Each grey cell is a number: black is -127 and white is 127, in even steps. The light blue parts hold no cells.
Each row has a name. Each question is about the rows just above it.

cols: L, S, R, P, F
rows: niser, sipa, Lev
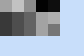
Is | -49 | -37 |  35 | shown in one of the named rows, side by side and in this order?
no
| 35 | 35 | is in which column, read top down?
P
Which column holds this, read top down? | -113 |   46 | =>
F

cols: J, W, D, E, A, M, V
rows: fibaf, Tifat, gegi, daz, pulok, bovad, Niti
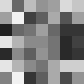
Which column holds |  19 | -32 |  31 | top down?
E
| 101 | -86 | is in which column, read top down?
J
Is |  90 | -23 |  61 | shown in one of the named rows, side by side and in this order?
yes
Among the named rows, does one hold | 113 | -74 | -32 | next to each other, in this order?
yes
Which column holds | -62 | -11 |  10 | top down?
D

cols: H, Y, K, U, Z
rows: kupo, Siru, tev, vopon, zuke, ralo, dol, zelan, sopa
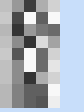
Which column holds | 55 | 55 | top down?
H
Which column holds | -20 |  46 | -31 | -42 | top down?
U
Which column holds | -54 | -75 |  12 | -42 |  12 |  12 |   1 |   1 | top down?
Y
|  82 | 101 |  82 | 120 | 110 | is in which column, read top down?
Z

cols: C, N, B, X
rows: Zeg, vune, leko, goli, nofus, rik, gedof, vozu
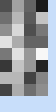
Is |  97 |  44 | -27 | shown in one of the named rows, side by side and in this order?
yes
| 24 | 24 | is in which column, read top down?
B
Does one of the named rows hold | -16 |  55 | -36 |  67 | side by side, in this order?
yes
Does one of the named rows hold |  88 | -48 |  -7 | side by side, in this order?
yes
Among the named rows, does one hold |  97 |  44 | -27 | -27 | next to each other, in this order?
yes
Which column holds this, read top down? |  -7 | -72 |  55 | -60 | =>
C

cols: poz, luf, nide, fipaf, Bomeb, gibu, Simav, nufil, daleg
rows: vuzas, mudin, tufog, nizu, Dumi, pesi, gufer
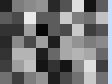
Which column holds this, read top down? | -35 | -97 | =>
Bomeb
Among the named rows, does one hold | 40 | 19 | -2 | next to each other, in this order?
yes
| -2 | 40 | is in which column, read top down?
nufil
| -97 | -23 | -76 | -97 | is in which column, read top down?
Bomeb

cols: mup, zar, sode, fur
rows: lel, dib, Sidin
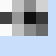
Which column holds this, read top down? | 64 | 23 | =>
zar
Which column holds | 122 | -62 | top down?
mup
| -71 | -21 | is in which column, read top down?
fur
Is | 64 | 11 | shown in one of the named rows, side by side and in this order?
yes
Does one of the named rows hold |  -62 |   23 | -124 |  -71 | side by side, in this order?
no

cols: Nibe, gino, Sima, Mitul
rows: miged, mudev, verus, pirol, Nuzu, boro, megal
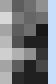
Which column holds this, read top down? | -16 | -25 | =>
Sima
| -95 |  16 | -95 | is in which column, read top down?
Sima

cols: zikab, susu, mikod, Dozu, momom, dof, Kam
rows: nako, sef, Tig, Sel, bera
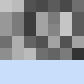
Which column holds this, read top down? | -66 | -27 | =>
mikod
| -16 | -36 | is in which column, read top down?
Kam
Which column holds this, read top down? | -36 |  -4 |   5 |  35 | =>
momom

